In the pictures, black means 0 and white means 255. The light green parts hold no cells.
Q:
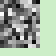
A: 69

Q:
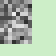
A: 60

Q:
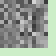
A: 104

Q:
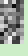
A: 64

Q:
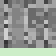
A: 147
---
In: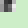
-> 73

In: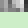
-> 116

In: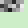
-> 141

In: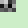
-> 80

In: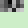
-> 34

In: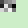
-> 156
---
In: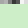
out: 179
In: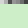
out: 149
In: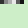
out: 136
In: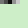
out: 116
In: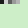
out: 153
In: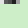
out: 89
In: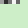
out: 118
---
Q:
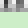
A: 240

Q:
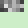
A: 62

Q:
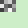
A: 93

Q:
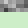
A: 101

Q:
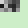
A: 82

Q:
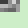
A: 115

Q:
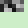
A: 90
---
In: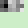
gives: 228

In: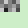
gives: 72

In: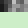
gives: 153

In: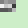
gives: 184

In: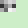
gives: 229

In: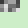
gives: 221

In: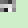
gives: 140

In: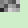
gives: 166
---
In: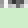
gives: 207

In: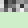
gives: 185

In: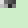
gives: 65

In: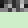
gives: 31

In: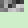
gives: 200

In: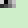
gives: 196

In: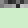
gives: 110

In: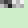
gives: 242

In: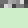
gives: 66
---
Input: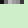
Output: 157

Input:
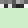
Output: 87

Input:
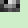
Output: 178

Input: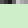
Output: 99

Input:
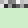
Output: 136

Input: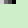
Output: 3

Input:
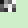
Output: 249

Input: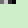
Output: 6

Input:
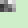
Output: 211

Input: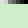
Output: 100
